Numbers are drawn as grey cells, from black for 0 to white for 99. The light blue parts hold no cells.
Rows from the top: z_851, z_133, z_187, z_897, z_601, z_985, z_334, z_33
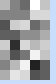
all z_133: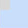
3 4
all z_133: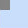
0 1 2
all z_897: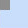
2 3
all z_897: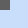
0 1
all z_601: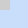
0 4

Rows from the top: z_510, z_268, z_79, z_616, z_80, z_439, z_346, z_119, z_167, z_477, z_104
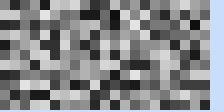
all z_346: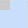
0 4 11 16
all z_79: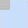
9 18
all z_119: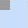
7 9 14
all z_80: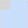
6 10 12
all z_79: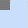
2 6 15 16

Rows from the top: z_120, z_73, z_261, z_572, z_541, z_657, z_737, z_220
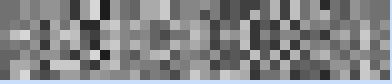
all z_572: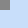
0 10 12 14 26 28 29 37
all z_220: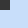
25 29

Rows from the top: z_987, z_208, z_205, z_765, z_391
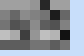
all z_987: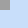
0 1 2 5 6
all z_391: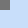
3 4 6
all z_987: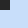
4
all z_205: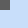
2 4
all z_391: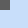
0 1 2 5
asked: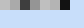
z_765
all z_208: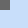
1 6

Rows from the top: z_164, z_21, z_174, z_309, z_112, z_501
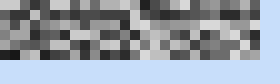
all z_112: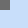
4 16 22 23
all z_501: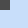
6 11 17 20
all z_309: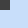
10 18
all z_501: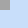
2 7 25
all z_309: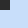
3 6 13 25
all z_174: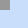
0 5 7 9 10 15 17 18 23 24
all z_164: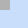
8 10 11 17 24

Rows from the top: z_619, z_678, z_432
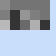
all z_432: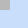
0
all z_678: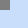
0 3
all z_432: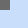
2
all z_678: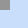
2
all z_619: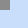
0
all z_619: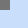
1 2 3 4

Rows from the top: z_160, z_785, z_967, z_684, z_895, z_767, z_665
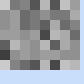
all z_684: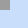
0 1 3
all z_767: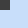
0
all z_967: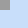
1
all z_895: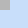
1 4
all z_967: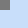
3
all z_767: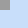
2 4 5
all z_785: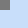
3 5 6

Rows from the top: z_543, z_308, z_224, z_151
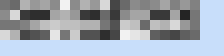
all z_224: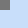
0 1 10 19
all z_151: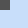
3 8 9 16

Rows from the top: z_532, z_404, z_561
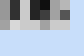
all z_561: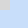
1
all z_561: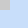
2 3 5 6

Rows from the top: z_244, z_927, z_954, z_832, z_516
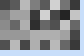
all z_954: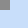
0
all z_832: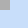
3 4 5
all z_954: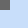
1 4 7
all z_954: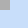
2

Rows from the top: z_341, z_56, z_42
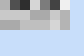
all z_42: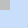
2 3 4
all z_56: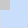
0 1 2 5
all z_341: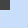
5
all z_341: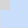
3
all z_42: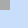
0 1
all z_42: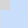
5
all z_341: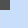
1

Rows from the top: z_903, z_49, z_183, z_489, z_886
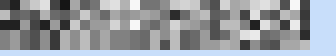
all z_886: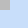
8 17 30
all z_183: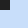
0 1 4 25
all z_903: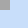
2 7 23

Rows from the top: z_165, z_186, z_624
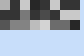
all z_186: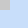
6 7
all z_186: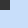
0 1 3 5
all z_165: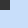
1 4 6 7
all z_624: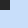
7
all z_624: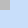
3
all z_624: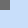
5 6

